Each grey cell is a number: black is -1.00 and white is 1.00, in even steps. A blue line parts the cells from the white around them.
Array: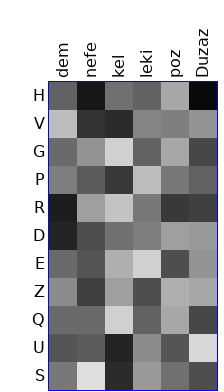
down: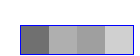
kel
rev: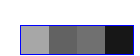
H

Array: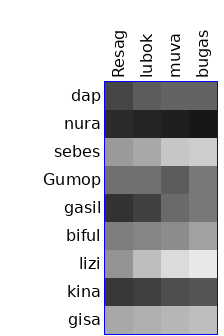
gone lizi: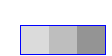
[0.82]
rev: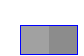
biful
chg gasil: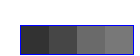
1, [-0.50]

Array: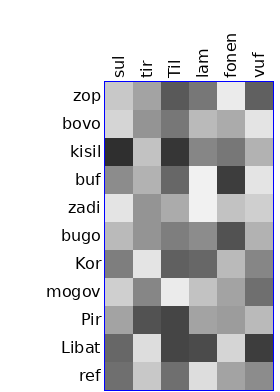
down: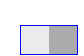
fonen
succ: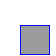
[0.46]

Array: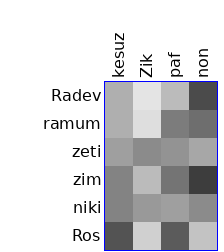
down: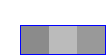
Zik
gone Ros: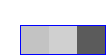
[-0.35]
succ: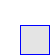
[0.47]

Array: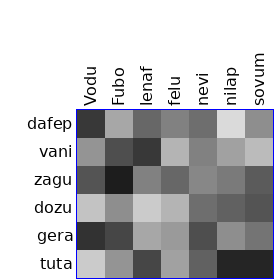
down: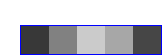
lenaf
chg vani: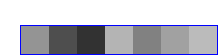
2, [-0.56]
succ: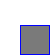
[-0.29]
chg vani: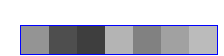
2, [-0.56]
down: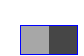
lenaf

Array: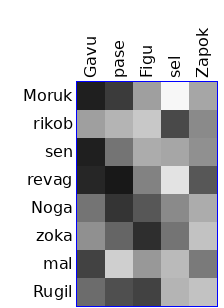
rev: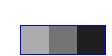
sen
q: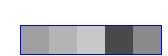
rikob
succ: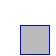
[-0.04]

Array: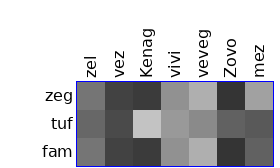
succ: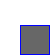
[-0.42]
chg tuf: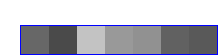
4, [0.08]

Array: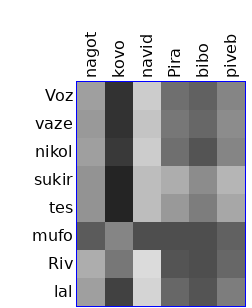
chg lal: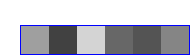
5, [-0.02]
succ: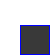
[0.60]
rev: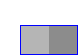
sukir
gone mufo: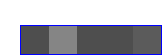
[-0.24]
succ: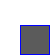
[0.04]

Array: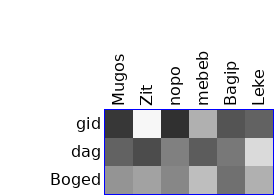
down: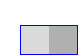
Leke
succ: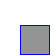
[0.27]
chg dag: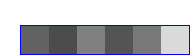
3, [-0.28]
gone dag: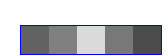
[-0.28]

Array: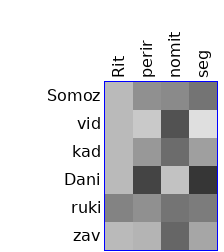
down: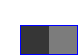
seg
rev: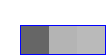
zav
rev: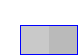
vid
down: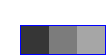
seg

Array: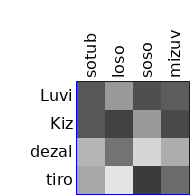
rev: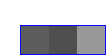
Luvi
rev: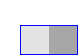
tiro
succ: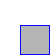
[-0.10]
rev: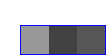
Kiz
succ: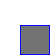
[0.68]
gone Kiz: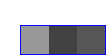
[-0.43]
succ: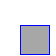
[0.79]

